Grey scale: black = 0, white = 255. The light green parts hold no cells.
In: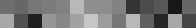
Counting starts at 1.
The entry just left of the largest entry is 162
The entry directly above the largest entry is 142
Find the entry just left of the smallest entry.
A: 87
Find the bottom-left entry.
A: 168
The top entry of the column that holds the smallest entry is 24
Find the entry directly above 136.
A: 130
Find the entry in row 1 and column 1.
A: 110
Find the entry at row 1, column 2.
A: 103

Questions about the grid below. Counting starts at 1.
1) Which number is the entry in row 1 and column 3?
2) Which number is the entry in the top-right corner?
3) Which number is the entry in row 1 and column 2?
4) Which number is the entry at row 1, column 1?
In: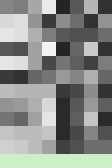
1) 167
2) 50
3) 125
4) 133

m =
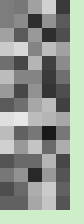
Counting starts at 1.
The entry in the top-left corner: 125
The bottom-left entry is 97
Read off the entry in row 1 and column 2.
119
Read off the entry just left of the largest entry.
223
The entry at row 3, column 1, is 161
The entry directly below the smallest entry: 105
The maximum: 230
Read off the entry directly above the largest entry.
111
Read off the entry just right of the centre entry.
188
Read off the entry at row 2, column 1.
125
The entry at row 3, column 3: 153
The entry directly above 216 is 90
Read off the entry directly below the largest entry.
97
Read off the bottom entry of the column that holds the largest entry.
97
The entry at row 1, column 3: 161
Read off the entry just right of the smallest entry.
119
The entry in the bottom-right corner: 84
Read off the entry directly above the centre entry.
146
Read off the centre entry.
167

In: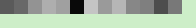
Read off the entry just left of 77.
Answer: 127
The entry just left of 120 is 77

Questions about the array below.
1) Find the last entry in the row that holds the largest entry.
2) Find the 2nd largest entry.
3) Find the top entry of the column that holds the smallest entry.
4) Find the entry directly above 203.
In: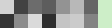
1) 131
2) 211
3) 93
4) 184

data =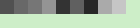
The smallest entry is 39
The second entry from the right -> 170
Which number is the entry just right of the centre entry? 96

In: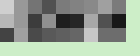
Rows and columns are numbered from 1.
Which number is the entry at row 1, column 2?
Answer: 152
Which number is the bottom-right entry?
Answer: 109
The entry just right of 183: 152
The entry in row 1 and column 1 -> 207
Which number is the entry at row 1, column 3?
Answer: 116
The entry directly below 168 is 199
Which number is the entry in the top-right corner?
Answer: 123
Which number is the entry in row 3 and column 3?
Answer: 74

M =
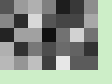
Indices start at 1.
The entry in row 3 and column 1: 35
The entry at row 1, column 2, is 155
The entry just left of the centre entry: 161
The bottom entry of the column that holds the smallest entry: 63
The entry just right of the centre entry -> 114
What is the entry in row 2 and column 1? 135
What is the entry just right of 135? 43
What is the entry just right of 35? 161
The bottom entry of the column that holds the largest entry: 231
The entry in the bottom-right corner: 91

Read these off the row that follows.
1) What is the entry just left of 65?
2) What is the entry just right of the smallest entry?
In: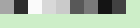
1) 20
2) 65

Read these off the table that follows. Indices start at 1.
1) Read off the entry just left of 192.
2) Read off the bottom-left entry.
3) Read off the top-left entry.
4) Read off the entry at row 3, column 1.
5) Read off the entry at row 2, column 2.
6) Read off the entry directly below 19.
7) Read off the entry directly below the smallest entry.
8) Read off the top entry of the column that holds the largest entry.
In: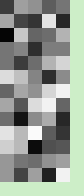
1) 220
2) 151
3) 60
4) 5
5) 68
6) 185
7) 117
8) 145

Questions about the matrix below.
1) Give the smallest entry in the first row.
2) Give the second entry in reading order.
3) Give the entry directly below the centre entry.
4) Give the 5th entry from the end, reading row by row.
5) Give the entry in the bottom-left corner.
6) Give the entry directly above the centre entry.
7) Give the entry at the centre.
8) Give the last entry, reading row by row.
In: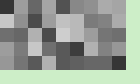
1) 54
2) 157
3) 89
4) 89
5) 151
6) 193
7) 206
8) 54

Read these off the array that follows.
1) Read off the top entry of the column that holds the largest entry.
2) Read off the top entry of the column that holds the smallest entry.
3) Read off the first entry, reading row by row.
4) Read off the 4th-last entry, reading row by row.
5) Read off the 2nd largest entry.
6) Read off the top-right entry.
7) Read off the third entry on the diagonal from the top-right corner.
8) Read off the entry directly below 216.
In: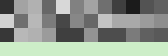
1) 216
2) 27
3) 49
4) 77
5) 210
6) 96
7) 123
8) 71
